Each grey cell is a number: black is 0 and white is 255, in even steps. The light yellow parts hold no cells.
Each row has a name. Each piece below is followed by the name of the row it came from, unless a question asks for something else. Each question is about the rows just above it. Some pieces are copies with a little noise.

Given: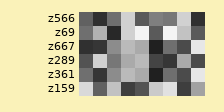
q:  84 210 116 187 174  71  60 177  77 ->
z289
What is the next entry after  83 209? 119
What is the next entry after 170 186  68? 54

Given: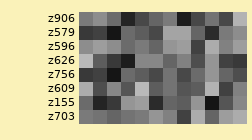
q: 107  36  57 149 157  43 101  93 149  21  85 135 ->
z155
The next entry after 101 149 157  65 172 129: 157
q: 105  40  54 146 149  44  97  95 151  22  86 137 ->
z155

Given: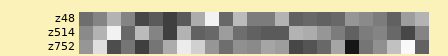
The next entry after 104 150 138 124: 97
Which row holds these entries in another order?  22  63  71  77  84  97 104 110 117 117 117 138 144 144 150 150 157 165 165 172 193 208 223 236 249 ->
z752
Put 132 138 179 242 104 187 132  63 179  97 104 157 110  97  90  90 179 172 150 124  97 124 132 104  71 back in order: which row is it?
z514
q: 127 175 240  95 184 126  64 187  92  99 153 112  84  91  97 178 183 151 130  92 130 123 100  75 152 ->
z514

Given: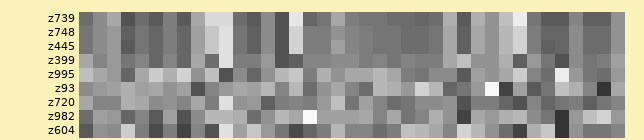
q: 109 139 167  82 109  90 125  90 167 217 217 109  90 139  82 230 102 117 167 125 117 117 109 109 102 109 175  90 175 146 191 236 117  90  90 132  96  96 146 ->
z739
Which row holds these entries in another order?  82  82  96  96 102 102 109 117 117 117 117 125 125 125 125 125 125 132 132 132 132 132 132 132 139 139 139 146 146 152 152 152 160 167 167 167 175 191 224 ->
z399
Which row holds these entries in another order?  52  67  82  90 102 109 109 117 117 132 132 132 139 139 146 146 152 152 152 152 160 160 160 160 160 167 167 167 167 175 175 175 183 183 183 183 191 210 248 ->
z982
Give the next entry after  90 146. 139

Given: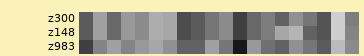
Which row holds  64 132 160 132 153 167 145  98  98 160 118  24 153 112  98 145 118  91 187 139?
z983
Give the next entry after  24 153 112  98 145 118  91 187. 139
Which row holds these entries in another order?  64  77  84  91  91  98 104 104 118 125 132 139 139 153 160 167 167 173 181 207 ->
z148
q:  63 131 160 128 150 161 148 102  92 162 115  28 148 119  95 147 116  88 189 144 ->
z983
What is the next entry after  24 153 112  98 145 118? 91

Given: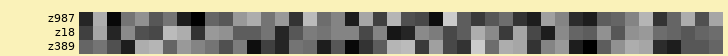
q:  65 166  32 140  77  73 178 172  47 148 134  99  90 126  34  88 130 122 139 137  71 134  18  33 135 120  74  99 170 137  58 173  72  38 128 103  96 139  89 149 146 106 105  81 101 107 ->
z18
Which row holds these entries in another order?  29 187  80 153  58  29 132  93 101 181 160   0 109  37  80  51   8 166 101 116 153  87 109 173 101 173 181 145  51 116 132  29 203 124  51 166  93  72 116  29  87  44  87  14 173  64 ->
z389

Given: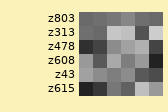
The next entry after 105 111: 119
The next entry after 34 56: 119

